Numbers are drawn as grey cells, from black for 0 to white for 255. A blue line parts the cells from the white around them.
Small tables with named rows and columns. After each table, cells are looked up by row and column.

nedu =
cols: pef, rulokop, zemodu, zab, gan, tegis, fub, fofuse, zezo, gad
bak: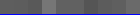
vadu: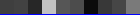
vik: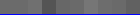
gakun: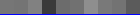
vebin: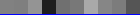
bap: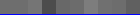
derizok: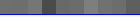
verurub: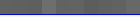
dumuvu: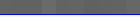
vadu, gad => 122
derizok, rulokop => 110
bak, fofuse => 92
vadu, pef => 63
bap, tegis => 108
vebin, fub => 169
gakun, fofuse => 121
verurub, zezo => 98
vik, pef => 107
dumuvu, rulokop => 98
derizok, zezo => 109
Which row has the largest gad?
vadu

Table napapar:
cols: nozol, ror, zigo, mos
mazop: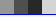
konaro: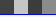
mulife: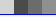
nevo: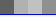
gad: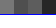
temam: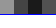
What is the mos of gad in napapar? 38
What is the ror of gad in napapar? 79
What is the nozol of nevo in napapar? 96
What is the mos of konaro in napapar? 139
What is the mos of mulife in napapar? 144
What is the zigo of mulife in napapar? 108

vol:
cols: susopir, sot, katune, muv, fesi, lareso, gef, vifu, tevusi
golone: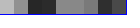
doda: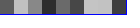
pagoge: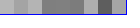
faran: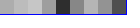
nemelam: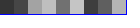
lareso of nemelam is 197
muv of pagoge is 127
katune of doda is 136
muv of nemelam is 191
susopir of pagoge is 183
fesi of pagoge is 128
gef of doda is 196
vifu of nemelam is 95
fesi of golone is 137
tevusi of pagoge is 165
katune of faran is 198
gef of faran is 181
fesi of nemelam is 113
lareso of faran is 135
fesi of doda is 106

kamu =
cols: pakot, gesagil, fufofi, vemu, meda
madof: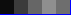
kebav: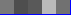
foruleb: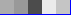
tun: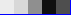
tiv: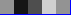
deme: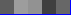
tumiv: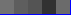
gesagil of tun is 216
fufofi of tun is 143
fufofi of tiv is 78
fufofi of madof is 102
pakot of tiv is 148
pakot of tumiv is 114
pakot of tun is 236
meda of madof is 110
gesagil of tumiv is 94
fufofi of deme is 146

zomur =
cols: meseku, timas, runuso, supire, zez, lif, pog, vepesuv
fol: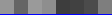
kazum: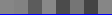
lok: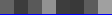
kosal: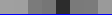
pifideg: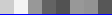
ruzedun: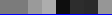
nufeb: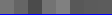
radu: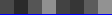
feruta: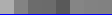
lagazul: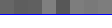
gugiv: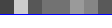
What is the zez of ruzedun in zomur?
14
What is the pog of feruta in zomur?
130
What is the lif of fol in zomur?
65
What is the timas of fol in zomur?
101
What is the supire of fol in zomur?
142
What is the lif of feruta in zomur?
133
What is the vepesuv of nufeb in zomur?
92
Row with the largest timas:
pifideg

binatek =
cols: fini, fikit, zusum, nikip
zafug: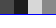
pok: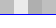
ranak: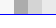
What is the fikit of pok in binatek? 235
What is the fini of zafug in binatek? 73
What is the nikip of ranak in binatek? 234
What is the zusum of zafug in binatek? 215
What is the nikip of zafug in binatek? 137
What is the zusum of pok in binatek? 175
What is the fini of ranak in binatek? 247
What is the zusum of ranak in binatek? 212
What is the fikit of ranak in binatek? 172
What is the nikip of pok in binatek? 191
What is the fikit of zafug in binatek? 28
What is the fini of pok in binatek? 190
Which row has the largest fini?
ranak

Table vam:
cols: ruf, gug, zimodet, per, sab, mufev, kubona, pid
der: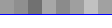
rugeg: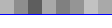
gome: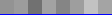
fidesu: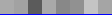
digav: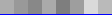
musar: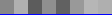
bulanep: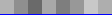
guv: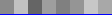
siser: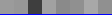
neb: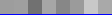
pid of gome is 164
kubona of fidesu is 196
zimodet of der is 113
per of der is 167
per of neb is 166
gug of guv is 193
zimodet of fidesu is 91
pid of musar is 175
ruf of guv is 138
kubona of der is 193
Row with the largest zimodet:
digav

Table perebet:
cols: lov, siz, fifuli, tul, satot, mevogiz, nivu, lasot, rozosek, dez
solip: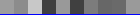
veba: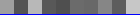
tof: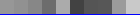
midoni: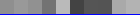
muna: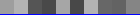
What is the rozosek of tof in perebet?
155
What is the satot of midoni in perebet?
186
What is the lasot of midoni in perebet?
84
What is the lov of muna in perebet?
158
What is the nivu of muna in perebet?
179
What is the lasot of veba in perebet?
134
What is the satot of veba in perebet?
79
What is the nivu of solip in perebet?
124
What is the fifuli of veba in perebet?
184
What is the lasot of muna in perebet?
103
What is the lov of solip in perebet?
157
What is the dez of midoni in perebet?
179
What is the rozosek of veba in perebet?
93
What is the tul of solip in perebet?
63

